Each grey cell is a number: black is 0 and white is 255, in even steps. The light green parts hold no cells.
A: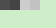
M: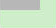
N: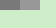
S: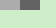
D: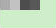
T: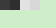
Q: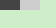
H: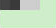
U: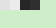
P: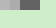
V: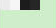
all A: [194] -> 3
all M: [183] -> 0 1 2 3

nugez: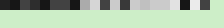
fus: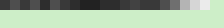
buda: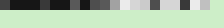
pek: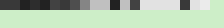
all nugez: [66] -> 2 5 6 10 20
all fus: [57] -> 0 2 6 12 14 15
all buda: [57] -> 4 18
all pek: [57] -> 0 1 6 18
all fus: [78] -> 1 3 5 16
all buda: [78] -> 9 15
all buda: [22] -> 1 2 3 5 6 8

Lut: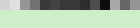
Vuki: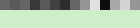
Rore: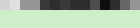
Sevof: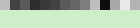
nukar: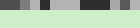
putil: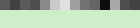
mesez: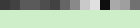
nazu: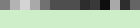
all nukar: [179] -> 3 5 6 7 13
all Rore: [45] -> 5 7 8 11

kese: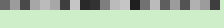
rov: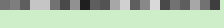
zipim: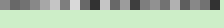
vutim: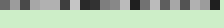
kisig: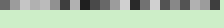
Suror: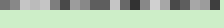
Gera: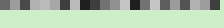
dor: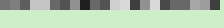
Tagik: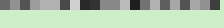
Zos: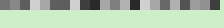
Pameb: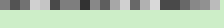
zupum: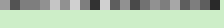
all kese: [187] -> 4 11 15
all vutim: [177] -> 4 5 19
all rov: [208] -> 12
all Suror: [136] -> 1 8 14
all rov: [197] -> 3 4
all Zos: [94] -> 2 5 6
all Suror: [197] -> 2 4 11

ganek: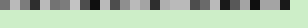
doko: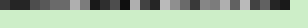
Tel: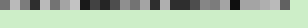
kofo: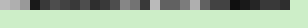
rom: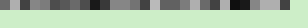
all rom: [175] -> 1 19 22 26 27
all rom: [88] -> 6
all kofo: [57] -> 4 7 10 14 26 27
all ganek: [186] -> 1 4 10 13 17 18 21
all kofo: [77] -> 5 8 11
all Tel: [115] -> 0 5 13
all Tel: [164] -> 6 14 22 24 25

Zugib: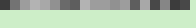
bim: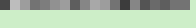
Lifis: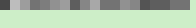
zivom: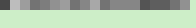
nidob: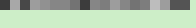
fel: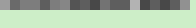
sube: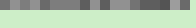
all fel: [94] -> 4 8 11 12 15 17
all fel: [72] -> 9 14 16
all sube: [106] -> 4 18
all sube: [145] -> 1 3 9 11 12
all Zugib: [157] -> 2 9 10 12
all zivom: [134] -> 8 11 12 13

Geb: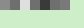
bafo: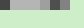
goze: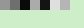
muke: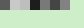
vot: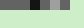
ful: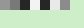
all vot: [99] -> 0 1 2 4 6
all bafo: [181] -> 1 2 3
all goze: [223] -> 5
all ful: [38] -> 2 4

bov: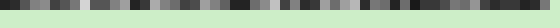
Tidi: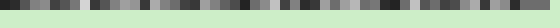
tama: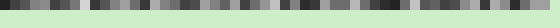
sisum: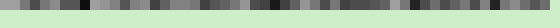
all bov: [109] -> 17 25 33 38 40 46
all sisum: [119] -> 2 4 19 23 31 33 40 46 50
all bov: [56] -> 14 31 42 43 50 51
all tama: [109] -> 13 17 25 33 34 36 40 52
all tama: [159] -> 12 20 23 32 53 54

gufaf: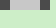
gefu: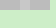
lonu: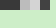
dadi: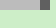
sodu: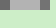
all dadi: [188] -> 0 1 2 3
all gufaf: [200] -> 1 2 3
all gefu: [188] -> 0 1 3 4

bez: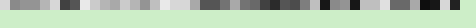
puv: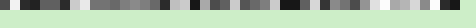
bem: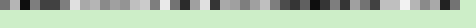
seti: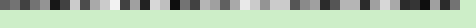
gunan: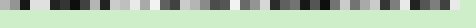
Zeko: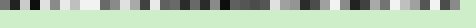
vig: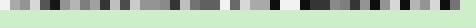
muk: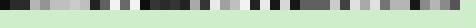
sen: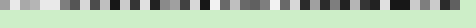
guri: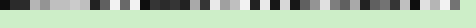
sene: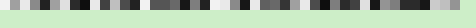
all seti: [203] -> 7 10 25 27 28
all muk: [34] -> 9 18 25
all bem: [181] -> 1 9 41
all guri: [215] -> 28
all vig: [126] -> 8 34

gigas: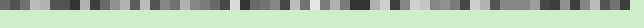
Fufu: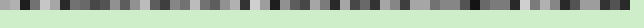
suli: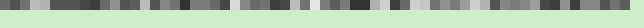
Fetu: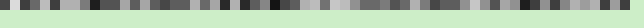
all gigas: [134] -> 16 19 27 40 43 50 51 52 58
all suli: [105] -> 0 10 21 25 40
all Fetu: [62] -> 2 5 53 55 60 62
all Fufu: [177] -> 1 23 54

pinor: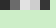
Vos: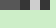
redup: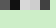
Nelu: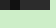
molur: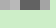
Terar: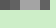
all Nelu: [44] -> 2 3 4
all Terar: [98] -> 1 4
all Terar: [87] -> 0

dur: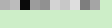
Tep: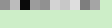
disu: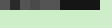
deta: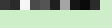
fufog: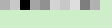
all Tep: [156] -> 3
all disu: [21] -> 6 7 8 9
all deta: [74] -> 3
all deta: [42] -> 1 9

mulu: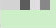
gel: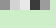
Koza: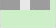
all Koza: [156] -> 0 1 3 4
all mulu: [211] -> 0 1
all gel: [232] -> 2

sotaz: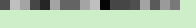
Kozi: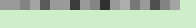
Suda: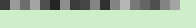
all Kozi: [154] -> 0 1 5 6 8 11 14
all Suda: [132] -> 9 11 16
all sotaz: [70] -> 3 11 12
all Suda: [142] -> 6
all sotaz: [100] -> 6 7
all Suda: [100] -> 14
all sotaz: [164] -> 2 5 8 14

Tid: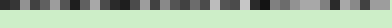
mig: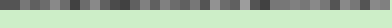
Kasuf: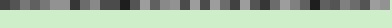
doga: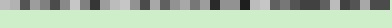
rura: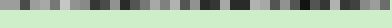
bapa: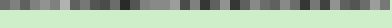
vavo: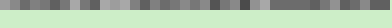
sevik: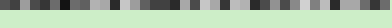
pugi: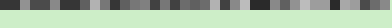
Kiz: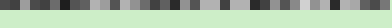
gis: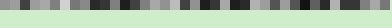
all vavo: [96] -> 5 9 14 31 34 37 38
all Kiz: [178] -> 9 12 20 21 23 24 32 34
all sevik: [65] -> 1 15 16
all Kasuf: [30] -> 12 31
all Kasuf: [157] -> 14 19 21 24 28 37

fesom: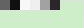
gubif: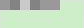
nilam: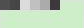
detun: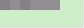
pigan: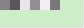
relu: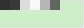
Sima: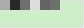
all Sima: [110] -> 2 5
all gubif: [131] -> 1 3
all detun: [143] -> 1 3 4 5

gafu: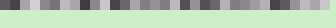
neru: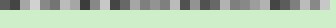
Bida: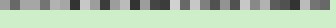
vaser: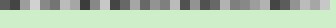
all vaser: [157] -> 2 25
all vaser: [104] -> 12 14 21
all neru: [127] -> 14 16 23 29

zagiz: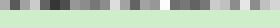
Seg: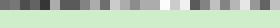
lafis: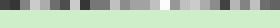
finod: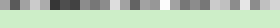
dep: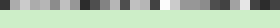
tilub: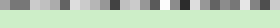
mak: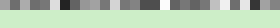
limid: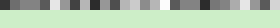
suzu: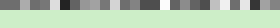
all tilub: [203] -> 3 8 13 27
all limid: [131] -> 2 3 18 19 22
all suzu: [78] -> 14 15 20
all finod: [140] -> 8 10 19 23 25
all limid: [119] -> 21
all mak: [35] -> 6

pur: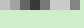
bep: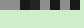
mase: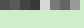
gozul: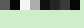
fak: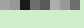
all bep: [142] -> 0 1 4 6
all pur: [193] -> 0
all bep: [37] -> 3

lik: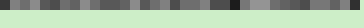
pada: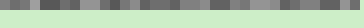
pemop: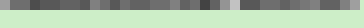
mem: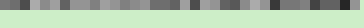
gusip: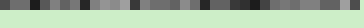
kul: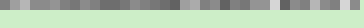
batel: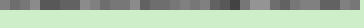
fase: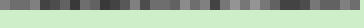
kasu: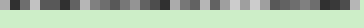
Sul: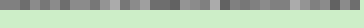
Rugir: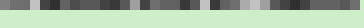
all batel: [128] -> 0 9 18 20 30 31 34
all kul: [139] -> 3 4 8 13 21 29 32 35
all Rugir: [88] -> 8 9 12 19 27 34
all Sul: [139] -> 3 5 7 8 13 19 26 32 34

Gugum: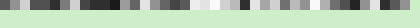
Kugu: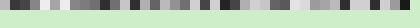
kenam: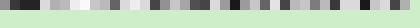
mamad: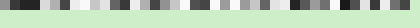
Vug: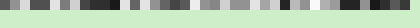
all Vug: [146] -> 1 15 20 23 24 30 36
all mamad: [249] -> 8 18 21 23 33
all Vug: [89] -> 0 18 39
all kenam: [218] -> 4 12 14 21 34 35 38

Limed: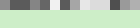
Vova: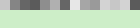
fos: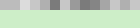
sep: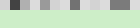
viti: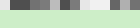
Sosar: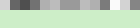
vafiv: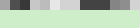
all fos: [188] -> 0 1
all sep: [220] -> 3 6 8 10 13
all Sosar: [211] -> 0 12

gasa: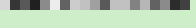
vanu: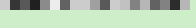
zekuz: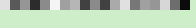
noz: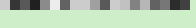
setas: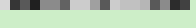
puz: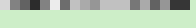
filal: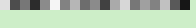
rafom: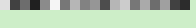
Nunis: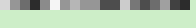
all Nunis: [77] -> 10 11 14
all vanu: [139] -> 4
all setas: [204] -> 7 8 11
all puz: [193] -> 7 10 11 12

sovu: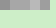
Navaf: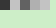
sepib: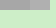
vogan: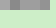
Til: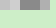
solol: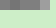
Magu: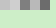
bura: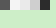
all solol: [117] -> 1
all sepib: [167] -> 0 1 2
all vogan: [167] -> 0

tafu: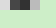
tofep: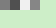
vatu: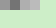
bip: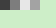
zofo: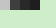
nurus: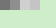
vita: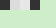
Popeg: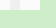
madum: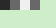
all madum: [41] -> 0
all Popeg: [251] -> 0 2 3

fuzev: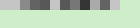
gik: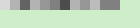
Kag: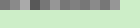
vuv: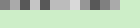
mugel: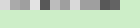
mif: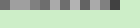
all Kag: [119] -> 0 4 6 8 10
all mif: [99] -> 8
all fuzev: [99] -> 3 10
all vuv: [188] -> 5 6
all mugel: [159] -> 2 6 8 9
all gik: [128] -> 5 10 11
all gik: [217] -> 0

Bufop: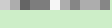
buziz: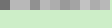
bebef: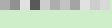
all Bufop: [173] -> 1 6 8 9
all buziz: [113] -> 0
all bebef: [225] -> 2 8
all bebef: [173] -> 0 5
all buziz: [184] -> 1 2 4 10

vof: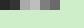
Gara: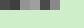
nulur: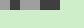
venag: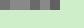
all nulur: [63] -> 1 4 5
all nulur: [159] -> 0 2 3
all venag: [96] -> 5
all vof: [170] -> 2
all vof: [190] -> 3
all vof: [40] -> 0

